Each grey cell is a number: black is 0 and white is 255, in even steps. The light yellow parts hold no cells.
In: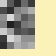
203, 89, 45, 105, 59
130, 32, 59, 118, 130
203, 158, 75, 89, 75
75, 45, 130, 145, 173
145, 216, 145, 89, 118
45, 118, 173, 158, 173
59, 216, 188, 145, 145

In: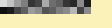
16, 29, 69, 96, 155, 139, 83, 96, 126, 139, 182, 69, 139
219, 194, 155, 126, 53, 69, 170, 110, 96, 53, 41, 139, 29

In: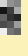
100, 50, 36
238, 116, 100
212, 145, 132
76, 88, 157
21, 63, 170

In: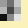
183, 71, 167
155, 112, 199
17, 139, 228

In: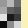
226, 25, 56
168, 96, 83
152, 184, 110
11, 140, 213

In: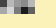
168, 215, 122, 27, 97
68, 184, 153, 138, 184
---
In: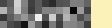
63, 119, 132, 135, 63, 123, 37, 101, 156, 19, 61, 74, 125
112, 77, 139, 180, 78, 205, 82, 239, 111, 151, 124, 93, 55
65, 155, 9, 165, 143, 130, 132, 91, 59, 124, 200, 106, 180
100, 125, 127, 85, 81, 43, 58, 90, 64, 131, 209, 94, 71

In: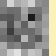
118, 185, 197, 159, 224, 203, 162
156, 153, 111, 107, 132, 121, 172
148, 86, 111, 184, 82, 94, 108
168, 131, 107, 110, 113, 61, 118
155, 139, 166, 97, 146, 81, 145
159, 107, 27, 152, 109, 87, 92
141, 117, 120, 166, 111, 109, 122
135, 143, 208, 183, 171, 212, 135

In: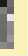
126, 137
154, 106
139, 106
142, 108
226, 111
98, 128
111, 27

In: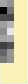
146, 122
150, 101
81, 63
169, 164
230, 140
181, 160
73, 77
115, 4
147, 163

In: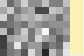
228, 133, 188, 38, 150, 217, 86, 138, 121, 77
216, 104, 125, 88, 154, 155, 117, 231, 128, 62
133, 94, 145, 167, 212, 120, 189, 177, 162, 61
161, 136, 113, 246, 177, 119, 204, 142, 84, 189
145, 145, 144, 129, 147, 165, 116, 136, 117, 104
164, 111, 156, 168, 196, 172, 185, 160, 112, 213
149, 185, 197, 74, 72, 172, 157, 120, 203, 166
191, 125, 129, 192, 141, 142, 207, 149, 109, 204

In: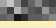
132, 106, 92, 94, 44, 23, 111, 97
98, 154, 76, 87, 122, 180, 64, 117
67, 81, 137, 101, 67, 134, 197, 165

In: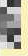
74, 203, 226
201, 54, 185
60, 71, 107
164, 164, 127
177, 111, 112
215, 212, 82
78, 49, 225

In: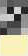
190, 108, 109, 45
147, 67, 69, 111
143, 33, 206, 201
39, 210, 36, 164
96, 96, 86, 126

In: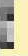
47, 69
196, 120
189, 144
205, 173
47, 113
107, 119
150, 151
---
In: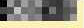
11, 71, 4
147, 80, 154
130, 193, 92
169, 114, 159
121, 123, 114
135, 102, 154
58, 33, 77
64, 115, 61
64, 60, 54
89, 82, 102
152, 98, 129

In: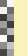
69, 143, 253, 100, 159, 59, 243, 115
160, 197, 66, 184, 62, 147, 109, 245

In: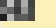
32, 125, 75
184, 100, 191
88, 57, 73
92, 148, 172
71, 74, 66

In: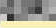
202, 121, 148
51, 123, 98
125, 155, 150
134, 126, 117
166, 96, 117
174, 58, 93
154, 157, 148
115, 178, 163

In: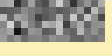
154, 148, 135, 187, 87, 163
124, 164, 211, 101, 94, 171
145, 20, 90, 164, 102, 46
109, 84, 173, 149, 139, 99
130, 150, 129, 122, 123, 161
133, 142, 100, 65, 111, 94
119, 89, 179, 88, 94, 77
145, 102, 165, 105, 106, 138
133, 189, 195, 171, 90, 203
135, 110, 64, 104, 99, 125
102, 99, 136, 200, 120, 54
99, 181, 170, 99, 153, 115
126, 121, 100, 196, 71, 148
114, 146, 142, 143, 186, 104
128, 118, 146, 75, 132, 172

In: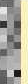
92, 101, 168, 161, 98, 171, 205, 180, 55, 186, 227, 115
134, 206, 179, 177, 147, 134, 101, 148, 157, 153, 137, 108
176, 30, 182, 170, 171, 84, 149, 111, 78, 128, 145, 170

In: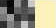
47, 120, 141, 42
128, 157, 16, 5
92, 47, 97, 142
190, 80, 80, 68
100, 53, 103, 200
